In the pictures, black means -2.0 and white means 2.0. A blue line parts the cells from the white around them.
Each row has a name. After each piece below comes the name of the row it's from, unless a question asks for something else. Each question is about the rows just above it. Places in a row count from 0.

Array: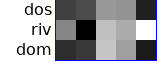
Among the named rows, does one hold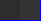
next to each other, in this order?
no
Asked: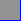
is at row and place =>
dos, 3

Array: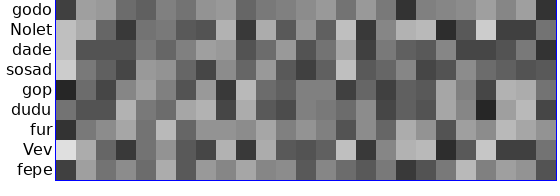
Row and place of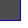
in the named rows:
dudu, 11
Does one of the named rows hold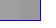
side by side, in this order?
yes
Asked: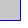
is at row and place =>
Vev, 21
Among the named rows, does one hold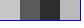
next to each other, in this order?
no

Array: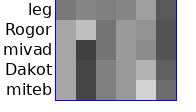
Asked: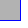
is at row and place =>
Dakot, 4
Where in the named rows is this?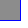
mivad, 4
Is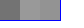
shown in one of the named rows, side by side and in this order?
yes
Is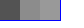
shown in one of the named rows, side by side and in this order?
no

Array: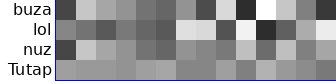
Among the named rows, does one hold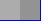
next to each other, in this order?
no
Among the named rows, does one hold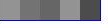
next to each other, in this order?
yes
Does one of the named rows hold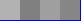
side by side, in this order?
no
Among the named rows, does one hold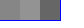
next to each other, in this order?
no
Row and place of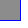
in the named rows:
Tutap, 12

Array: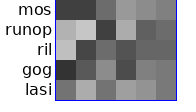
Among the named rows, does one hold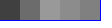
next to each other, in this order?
yes
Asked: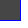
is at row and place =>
ril, 1

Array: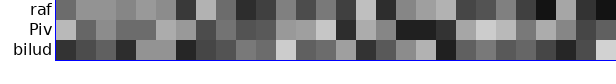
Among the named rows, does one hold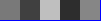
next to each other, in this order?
yes
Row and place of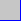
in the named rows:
Piv, 13
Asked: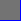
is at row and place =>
Piv, 8
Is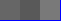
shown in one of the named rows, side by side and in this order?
no
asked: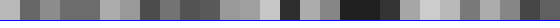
Piv
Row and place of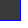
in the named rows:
raf, 6

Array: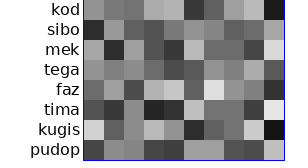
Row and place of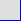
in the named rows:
faz, 6
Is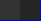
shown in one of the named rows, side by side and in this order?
no
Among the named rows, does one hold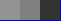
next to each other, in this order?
yes
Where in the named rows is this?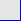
tima, 9
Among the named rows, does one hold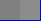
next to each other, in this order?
yes
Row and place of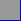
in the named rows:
sibo, 1
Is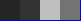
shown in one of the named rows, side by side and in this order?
yes

